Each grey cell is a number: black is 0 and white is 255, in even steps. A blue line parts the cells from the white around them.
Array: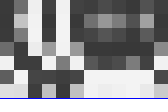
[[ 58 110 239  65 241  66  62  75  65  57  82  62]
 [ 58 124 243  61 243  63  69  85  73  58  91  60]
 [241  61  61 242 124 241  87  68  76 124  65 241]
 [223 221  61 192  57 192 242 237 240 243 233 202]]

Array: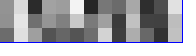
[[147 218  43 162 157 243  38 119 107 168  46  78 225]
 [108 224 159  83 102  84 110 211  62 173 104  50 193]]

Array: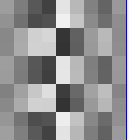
[[157 125  88  65 228 184 129 100 153]
 [136 169 208 214  53  97 155 185 140]
 [158 126  87  66 229 184 127  98 154]
 [129 161 199 222  61 105 162 190 133]
 [150 116  78  83 237 194 136 107 145]]

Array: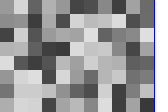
[[153 214  99 177 151  69  78 136  63 162 107]
 [ 67 207  84 154 169 163 223  99 126 137 223]
 [220  87  62  84 185 160 207 182 177  95 101]
 [116 204 204 192 145  98  77 208  64 126 192]]

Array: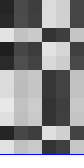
[[ 37  74  62 219 207  69]
 [227 194 202  51  62 197]
 [ 42  78  66 216 205  72]
 [219 188 197  55  66 194]
 [223 191 201  52  63 196]
 [225 192 201  52  63 198]]

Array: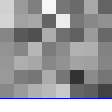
[[209 154 127 246 118 106 168  99]
 [134  89  80 173 111  96 155 104]
 [151 174 167 136 146 163 160 133]
 [136 155 176 185 201 101  94  66]]

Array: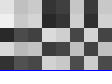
[[226 192 202  52  63 198  58 200]
 [ 41  75  65 219 207  70 212  68]
 [ 50  81  72 210 200  76 205  74]]
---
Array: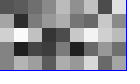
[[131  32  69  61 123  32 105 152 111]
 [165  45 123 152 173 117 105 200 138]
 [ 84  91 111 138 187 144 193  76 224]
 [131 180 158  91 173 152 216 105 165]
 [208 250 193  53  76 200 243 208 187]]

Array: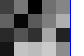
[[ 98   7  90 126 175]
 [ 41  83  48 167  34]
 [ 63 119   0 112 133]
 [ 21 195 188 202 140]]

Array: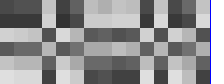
[[ 57  57  57 209  51  73 203 203 209 209  57 217  57  73 217]
 [ 73  81  81 195  65  97 189 175 195 189  73 195  73 105 195]
 [ 89 105 105 182  89 113 169 169 189 175  97 182  89 113 175]
 [195 182 182  97 203 169 105 105  89  97 189  97 195 169  97]
 [209 203 195  81 217 182  89  97  81  89 209  81 209 182  81]
 [223 217 217  65 223 203  73  81  65  65 223  65 223 189  65]]

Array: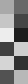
[[237  29]
 [213  49]
 [198  69]
 [169 104]
 [ 82 184]
 [ 63 206]]

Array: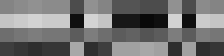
[[ 62  54  46  54  54 168  46  62 161 161 168 161  46 161  46  54]
 [110 118 125 118 118  92 125 110  92  98  84  92 125  92 125 118]
 [132 139 145 139 139  76 145 132  84  84  76  76 145  76 139 132]
 [196 203 211 203 203  15 211 196  23  23   9  15 211  15 203 196]]

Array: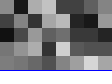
[[139  24 173 194  65  65  96 132]
 [ 17  73 153  96 111  57  57  36]
 [125 118 104  81 132 159 214 166]
 [ 65 132  51 166 186  36  24 153]
 [118 147 173  51 208  89  81  81]]

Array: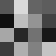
[[167  39 114  24]
 [ 59 175 129 196]
 [ 16 190 148  67]
 [ 87 217 100  93]]

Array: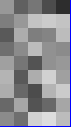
[[180  89 173 209 160]
 [152  96 118  76  45]
 [173 104  76 180 203]
 [139 111 209 221 188]
 [160 118  83 145 152]
 [111 139 188 145 139]
 [126 152 195 203 195]
 [104 166  83 104 166]
 [ 89 173 126 132 188]]

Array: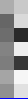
[[109  41]
 [125  55]
 [173 201]
 [102 217]
 [144 225]
 [131 238]
 [165 246]]
